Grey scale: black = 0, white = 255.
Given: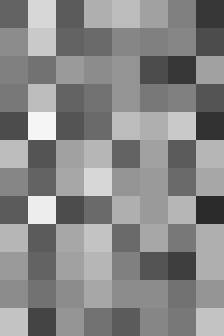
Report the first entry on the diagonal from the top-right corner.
55
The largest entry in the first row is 215
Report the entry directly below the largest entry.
84
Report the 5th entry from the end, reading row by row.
114
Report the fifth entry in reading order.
188
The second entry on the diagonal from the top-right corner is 134
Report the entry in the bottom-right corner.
195
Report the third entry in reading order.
91
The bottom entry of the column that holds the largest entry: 68
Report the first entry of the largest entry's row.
76
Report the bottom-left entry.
195
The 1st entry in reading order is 99
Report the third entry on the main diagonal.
154
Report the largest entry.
245
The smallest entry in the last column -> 42
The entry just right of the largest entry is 84
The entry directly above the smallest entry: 167
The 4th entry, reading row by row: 175
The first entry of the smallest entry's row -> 91
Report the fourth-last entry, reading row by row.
91
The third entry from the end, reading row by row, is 134
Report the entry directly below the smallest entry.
175

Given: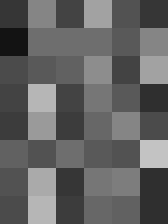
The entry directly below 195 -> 47
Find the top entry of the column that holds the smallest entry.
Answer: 54
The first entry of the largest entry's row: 97
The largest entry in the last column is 195
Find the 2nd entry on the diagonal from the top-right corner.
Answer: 89
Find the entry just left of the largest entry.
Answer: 82
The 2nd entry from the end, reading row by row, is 97
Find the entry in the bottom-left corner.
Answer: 75
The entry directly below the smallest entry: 75
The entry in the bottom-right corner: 47
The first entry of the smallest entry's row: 19
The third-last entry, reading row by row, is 103
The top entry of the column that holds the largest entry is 54
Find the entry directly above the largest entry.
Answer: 75

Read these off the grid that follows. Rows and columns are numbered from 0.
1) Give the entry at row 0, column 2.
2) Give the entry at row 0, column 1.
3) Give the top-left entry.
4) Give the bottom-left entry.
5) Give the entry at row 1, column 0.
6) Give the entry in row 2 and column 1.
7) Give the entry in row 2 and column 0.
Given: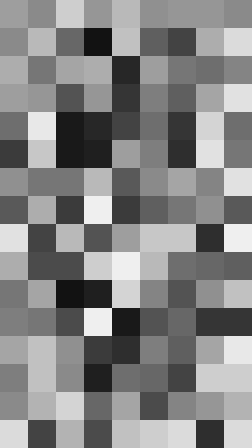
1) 206
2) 138
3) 158
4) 219
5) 138
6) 118
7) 173

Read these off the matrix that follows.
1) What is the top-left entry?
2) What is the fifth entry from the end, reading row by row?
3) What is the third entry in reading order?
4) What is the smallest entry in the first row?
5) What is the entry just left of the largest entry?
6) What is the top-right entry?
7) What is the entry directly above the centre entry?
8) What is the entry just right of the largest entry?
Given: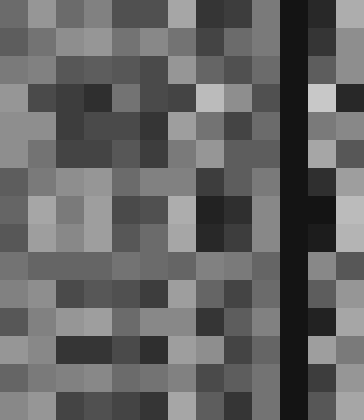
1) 107
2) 53
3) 107
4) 20
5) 20
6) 173
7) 129
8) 40

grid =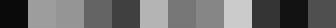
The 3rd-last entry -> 52
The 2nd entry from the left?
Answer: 157
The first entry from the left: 10
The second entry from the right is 18

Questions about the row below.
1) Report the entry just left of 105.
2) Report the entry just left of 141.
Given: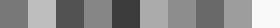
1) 141
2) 171

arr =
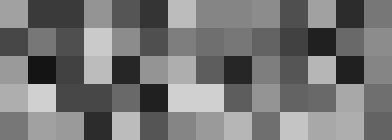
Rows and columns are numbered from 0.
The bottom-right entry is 99
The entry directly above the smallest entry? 119
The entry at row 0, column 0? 161
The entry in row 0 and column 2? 58
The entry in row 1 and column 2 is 79
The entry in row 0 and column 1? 58
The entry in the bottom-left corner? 119
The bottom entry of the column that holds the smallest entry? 161
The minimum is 20
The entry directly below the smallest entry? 208
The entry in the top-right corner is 119
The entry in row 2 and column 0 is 154
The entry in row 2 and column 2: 65

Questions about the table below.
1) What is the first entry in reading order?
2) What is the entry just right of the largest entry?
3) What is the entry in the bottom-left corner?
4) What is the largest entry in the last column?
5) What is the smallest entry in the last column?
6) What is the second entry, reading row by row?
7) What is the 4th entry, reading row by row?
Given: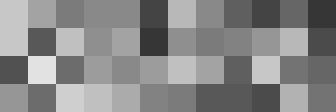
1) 199
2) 108
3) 150
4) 115
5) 54
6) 163
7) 137
